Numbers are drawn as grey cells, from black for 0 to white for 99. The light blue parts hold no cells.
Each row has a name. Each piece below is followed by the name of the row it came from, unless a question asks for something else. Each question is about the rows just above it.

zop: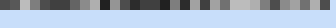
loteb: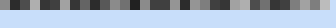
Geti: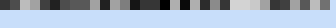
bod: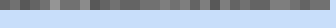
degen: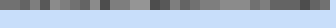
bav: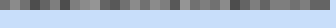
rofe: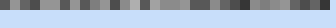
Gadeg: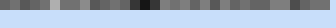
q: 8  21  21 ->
Geti
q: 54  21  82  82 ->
Geti
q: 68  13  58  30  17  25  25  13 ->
zop
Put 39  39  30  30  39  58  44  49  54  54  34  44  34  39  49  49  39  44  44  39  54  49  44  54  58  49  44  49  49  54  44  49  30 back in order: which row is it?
bav
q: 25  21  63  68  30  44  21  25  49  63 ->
loteb
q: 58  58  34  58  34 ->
rofe

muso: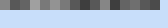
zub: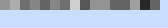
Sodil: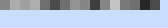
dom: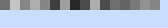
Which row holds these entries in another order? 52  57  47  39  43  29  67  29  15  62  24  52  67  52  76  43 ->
dom
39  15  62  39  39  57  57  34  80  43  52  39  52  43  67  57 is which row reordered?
zub
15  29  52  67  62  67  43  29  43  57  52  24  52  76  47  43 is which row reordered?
Sodil
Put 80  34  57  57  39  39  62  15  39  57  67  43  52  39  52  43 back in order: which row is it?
zub

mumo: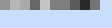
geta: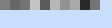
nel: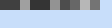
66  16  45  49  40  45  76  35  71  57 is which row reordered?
geta
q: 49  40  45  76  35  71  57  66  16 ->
geta
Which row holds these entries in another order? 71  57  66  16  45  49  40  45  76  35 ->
geta
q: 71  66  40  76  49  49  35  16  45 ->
mumo
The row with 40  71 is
nel

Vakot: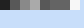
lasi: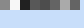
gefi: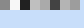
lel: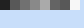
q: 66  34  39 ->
Vakot
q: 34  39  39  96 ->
Vakot
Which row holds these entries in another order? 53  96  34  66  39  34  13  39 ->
Vakot
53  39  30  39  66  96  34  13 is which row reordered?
lasi
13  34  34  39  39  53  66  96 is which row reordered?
Vakot

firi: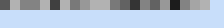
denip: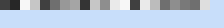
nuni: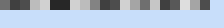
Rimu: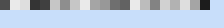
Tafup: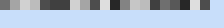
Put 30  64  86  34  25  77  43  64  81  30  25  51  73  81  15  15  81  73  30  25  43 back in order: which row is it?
nuni
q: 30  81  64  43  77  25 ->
nuni
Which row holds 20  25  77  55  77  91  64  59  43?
Rimu
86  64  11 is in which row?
Rimu

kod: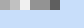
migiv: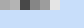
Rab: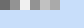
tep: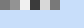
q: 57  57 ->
kod
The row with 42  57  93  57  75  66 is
Rab
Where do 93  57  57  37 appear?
kod
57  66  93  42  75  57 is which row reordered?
Rab
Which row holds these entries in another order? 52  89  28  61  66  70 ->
migiv

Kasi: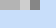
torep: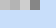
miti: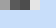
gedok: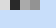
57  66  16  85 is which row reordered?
gedok
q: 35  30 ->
miti

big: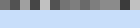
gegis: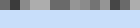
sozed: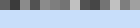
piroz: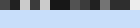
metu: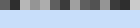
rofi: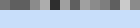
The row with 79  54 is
rofi
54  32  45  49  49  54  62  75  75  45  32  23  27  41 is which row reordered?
big

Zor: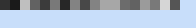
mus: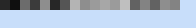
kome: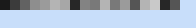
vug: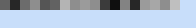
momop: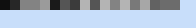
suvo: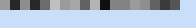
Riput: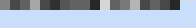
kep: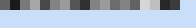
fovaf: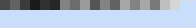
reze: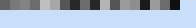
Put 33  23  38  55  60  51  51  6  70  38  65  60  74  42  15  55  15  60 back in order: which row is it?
suvo
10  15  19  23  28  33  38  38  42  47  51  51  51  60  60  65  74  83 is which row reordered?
kep
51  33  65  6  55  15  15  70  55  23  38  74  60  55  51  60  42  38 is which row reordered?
mus
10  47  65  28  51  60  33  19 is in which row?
kep
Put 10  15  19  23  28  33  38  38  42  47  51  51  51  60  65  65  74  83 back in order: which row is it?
fovaf
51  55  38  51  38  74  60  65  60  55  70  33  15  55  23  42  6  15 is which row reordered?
mus
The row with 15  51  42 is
fovaf

